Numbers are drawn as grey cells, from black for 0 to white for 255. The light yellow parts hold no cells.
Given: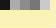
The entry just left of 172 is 22
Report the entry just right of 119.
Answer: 202
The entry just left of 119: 140

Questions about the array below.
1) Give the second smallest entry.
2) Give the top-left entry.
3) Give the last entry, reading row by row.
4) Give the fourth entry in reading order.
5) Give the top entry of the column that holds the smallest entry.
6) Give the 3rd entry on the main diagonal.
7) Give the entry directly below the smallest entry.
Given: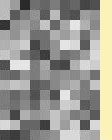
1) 52
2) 187
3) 167
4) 112
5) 42
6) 157
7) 124

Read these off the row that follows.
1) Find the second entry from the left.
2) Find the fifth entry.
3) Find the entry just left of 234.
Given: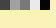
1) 161
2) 4
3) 120

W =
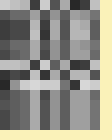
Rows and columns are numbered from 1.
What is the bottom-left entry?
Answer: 72
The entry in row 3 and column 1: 61
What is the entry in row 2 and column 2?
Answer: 106
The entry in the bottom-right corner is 116
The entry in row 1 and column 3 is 182
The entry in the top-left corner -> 204
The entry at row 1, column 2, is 192
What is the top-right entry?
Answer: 192
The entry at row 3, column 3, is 72
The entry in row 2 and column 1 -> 83
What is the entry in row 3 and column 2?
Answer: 72

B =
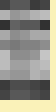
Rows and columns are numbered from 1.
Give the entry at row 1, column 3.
88
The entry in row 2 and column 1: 178
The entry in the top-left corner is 68
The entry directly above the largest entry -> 141
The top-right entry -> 68
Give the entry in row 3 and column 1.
49
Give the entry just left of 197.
150
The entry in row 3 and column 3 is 88
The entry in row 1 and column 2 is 88
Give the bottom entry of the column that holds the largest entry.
68
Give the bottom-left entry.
68
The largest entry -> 197

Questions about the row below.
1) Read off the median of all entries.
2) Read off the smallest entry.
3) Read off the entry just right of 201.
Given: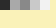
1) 169
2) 43
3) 242

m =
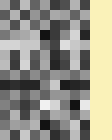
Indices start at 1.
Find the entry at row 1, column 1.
169
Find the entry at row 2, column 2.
179
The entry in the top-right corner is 67
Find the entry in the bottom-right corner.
67
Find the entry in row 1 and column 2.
79
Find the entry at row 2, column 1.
90
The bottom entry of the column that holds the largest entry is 159
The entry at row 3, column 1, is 169
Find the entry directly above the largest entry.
99
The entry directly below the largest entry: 90
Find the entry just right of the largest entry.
212
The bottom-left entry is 169
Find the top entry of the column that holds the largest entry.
159
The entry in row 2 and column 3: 67
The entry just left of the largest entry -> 90
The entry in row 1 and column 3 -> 188
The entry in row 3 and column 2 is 79

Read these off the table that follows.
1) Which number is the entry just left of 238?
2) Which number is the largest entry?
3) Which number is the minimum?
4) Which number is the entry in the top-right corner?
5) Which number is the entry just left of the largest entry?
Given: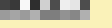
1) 77
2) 248
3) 46
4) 77
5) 57

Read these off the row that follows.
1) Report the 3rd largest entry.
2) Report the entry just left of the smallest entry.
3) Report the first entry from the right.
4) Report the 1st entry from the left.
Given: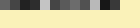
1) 108
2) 185
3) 57
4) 99

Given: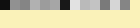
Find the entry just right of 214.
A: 133
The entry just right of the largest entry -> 186

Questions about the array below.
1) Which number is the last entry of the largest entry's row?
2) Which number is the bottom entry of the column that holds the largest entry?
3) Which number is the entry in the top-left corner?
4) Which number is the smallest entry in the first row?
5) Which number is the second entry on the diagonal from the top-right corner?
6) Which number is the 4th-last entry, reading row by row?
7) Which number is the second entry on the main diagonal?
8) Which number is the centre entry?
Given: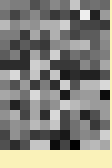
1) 155
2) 176
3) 136
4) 80
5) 33
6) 1
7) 68
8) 197

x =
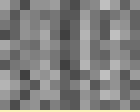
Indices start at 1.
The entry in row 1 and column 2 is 127
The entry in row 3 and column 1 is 118
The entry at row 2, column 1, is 137
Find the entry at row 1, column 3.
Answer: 76
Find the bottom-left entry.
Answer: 127
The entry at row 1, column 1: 168
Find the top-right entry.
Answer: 146
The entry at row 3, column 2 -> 99
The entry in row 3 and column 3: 146
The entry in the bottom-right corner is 99

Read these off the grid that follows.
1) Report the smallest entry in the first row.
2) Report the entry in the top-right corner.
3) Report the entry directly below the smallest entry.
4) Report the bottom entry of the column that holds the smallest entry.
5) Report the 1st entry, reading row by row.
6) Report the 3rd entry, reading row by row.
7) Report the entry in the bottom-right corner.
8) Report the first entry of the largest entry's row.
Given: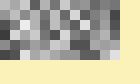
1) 94
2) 117
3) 139
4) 71
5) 190
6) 202
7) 224
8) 82
